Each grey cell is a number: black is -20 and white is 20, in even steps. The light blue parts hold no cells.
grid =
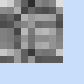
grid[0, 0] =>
14
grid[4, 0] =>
0
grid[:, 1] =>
[12, 1, -4, -7, -1, -1, 0, 8, -5]
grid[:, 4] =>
[-13, -4, 4, 4, -1, -2, -2, -11, 3]
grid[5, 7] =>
3
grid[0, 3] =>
-5
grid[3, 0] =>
-8
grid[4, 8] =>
-1
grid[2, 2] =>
-9
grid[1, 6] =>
-8
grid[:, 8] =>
[15, 3, -6, -8, -1, 0, 1, 11, -6]
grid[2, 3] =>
8
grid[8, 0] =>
-6
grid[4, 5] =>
8
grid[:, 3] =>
[-5, -9, 8, 1, 9, 3, 6, -5, -5]
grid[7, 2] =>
4
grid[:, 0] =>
[14, 2, -6, -8, 0, 0, 1, 11, -6]
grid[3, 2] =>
-1
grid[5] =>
[0, -1, -4, 3, -2, 2, 2, 3, 0]
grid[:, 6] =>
[-1, -8, 6, -2, 9, 2, 7, -2, -6]

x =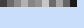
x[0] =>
-10
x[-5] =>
11
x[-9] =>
2
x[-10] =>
-3

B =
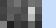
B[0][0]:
-10
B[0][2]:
-2
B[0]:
[-10, -5, -2, -7, -2, -3]
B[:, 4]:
[-2, 13, 9, -4]
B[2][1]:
-5
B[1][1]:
-6

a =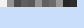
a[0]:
18
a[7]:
-3
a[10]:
-13
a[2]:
-8

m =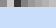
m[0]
2
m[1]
12
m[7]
10
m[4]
4

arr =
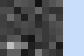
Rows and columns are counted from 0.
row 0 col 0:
-11
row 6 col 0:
-4
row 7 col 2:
-5
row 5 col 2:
-6
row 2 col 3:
-15
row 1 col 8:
-12
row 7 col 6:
-9
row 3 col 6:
-11
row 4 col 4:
-10
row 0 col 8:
-5
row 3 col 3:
-8
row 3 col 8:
-7
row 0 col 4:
-8
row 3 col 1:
-11
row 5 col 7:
-10
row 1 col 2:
-15
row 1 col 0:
-8
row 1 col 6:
-10

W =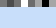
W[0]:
-1
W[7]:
6
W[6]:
-20
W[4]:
-3

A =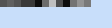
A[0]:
-7
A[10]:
-2
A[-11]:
-7

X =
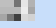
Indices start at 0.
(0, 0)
10
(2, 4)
13
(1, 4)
6
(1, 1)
9
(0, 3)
16

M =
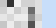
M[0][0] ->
11
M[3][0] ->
11
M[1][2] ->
12
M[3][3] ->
14
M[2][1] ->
14
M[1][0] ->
13
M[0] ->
[11, -12, 18, 13, 13, 15]
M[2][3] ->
17

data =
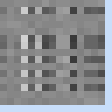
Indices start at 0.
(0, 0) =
1
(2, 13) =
1
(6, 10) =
-10
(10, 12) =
-4
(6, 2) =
-2
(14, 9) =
1
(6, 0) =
-4
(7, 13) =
0
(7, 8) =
1
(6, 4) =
-5
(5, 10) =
-11
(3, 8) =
1
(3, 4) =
0
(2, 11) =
1
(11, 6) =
1
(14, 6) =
0
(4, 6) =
0
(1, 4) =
-6
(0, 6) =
3
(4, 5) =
0
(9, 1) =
1
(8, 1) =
1
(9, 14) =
0
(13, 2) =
1
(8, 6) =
-7
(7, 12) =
2
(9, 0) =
2
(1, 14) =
-6
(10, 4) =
-5
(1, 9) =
5
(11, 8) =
2
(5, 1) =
1
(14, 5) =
1
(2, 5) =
1
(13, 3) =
2
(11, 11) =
2
